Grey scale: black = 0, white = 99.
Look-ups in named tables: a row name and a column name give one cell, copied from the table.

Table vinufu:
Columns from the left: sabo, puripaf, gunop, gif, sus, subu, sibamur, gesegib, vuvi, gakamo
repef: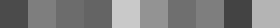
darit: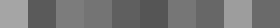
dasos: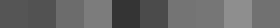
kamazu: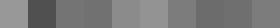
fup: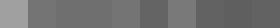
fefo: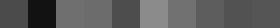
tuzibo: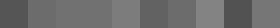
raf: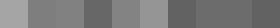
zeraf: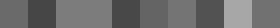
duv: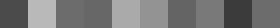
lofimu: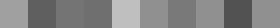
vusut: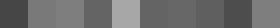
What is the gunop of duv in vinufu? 42
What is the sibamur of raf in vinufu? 38
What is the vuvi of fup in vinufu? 37
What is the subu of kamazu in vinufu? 57
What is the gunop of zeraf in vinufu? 48
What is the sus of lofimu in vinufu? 74
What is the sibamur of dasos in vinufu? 45

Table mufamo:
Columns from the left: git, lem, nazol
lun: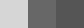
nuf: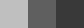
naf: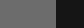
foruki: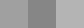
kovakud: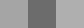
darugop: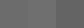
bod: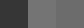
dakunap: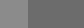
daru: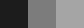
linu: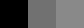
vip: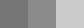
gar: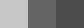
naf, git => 42
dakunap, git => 54
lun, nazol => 33
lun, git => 83
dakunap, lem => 42
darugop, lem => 43
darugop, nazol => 39
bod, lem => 45
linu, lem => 44
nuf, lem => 37
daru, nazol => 64
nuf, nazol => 22
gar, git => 77
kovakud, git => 64
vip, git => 46
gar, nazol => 29
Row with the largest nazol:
vip

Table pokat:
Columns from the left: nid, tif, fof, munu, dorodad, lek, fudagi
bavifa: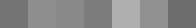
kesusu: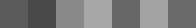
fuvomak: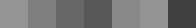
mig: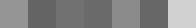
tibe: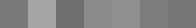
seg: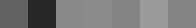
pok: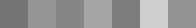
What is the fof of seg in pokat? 53
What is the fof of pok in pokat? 52
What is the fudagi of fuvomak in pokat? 25
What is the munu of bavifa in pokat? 48
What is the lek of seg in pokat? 60
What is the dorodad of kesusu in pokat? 40
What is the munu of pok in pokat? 64
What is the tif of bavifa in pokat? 55
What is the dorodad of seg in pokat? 51
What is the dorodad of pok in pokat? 48
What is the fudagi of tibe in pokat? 46
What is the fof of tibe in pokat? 43
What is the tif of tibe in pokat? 64
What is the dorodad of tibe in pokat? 56
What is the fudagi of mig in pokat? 81

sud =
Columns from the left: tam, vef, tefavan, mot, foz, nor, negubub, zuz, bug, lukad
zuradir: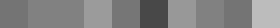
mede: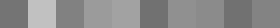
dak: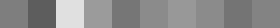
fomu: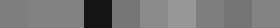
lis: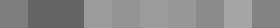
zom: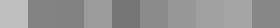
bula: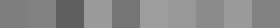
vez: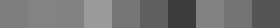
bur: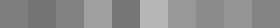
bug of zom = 64
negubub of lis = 59
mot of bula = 60
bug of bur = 58
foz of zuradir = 46
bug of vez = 45
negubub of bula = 59
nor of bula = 61
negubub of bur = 59
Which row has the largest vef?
mede

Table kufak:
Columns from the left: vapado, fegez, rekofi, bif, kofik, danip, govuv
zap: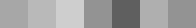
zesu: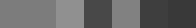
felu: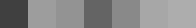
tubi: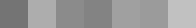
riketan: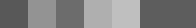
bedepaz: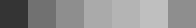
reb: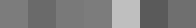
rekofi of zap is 80
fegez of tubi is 67
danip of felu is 65
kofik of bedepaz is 70
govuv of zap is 57
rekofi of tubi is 54
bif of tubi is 51
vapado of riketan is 34
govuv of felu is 67
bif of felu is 39
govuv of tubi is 75
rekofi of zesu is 56

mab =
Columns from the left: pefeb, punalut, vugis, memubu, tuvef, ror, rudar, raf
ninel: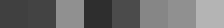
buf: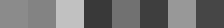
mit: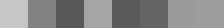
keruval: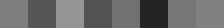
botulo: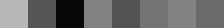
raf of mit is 61
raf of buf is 27
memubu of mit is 64
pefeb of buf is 54
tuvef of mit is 35
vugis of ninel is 56
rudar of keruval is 46
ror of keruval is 14
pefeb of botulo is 71
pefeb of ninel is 25
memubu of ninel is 18
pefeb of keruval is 49
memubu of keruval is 32
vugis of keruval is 58
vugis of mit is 34
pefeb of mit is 77
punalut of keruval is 33
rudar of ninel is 56
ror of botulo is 45
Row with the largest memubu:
mit

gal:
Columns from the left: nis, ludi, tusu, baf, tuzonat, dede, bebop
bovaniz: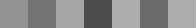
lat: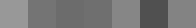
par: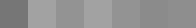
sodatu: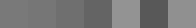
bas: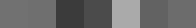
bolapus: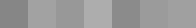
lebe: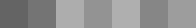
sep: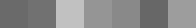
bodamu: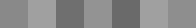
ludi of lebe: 45
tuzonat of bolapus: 54
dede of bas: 38
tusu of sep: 75
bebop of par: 55
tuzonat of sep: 53
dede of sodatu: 34
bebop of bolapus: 62
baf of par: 63
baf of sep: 58
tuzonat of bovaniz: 67
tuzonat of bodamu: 41
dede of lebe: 52
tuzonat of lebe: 68
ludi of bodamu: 62
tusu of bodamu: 43
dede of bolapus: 60
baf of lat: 43
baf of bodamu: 57
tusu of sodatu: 43

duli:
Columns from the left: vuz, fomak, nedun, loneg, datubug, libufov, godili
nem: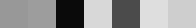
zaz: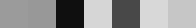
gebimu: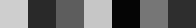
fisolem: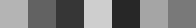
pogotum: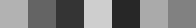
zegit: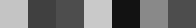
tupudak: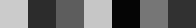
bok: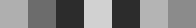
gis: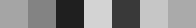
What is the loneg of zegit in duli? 78
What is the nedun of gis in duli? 12
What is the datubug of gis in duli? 22
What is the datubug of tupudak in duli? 2
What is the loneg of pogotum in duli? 80
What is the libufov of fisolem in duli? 64
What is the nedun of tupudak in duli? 36
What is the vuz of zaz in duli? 60
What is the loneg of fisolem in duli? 80
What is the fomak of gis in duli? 51
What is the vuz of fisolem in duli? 70
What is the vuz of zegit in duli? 76
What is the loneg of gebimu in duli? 77
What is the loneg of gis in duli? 82
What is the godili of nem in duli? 80
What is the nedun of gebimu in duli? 36
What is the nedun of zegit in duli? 30
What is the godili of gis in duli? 66
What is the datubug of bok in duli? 17
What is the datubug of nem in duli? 29
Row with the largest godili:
nem

